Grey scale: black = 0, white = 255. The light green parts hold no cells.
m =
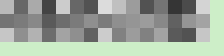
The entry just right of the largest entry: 192
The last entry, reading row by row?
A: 198
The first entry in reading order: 185
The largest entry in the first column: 198
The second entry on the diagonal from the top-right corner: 149
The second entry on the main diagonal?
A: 123
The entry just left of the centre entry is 143
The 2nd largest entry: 212
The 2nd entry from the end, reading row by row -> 82
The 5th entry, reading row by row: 204
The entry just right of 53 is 75
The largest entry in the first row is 220
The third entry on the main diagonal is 178

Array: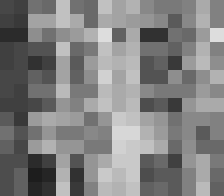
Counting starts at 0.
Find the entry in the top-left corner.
71
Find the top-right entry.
129
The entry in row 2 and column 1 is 43
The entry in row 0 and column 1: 64
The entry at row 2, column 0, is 43
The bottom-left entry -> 77
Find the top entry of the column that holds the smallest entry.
113
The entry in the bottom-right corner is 97
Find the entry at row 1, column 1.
57
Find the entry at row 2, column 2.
142
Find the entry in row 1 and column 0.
64
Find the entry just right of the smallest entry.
37

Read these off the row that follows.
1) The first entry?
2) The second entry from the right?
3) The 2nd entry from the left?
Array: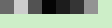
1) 104
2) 53
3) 204

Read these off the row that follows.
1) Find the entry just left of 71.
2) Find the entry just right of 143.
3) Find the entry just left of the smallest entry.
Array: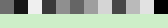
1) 213
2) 101
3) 226

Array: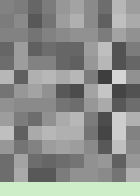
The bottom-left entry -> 109
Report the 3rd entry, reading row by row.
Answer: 102
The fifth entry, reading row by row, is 151
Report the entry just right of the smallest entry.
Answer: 213
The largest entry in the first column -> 191
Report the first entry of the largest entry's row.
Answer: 183
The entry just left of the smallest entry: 124
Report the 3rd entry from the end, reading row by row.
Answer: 138
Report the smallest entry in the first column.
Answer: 102
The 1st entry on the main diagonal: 130
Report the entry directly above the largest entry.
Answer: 82
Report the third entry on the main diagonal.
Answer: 116
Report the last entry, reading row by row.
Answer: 176
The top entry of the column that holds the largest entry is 183
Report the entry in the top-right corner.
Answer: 157
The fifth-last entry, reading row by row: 145
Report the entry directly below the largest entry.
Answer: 69
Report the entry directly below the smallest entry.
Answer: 197
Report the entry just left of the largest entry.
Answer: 62
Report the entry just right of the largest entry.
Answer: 145

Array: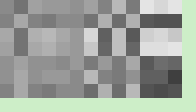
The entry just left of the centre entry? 153
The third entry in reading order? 161
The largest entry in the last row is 184
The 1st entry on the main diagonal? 138
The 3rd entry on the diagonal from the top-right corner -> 207
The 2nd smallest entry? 76
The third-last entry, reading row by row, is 83
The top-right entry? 228
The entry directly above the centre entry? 215
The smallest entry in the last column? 63
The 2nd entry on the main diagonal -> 168
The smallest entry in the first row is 115
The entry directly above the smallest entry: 102
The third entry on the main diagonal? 176
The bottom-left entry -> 130
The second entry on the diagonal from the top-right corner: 83
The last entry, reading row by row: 83

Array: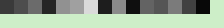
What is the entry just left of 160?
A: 145
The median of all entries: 85
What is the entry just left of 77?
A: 58

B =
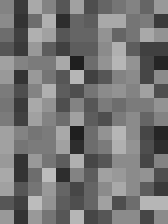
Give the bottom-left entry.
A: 153
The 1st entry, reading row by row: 131
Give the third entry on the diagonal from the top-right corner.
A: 117
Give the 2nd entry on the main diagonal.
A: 51
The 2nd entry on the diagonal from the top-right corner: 123
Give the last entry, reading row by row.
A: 139
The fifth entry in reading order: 86
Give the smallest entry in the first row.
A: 58
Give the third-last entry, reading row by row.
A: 139
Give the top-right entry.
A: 153
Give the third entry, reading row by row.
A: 169
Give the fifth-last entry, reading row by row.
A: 86
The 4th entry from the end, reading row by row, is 139
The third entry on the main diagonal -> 176

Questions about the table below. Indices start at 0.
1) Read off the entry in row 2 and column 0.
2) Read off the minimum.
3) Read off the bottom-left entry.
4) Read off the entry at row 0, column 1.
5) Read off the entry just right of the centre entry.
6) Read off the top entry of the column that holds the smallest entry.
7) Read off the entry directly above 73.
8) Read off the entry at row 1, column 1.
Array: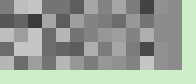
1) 190
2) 59
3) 182
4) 190
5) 151
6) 197
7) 174
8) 100

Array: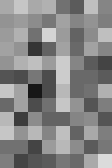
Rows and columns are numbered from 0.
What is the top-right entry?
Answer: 133
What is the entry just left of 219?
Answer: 169
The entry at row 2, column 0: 155
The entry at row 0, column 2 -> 169
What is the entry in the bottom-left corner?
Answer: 126
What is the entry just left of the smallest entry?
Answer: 162
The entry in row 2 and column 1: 177
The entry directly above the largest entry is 119
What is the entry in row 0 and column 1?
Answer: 198
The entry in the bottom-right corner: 219
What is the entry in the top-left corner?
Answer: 169
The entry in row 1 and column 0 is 147
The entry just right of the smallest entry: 76
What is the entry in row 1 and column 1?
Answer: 155
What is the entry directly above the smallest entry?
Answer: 119
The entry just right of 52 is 99

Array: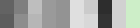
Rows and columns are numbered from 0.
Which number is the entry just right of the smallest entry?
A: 209
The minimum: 45
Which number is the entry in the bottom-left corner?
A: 93
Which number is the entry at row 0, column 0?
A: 99
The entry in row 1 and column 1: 141
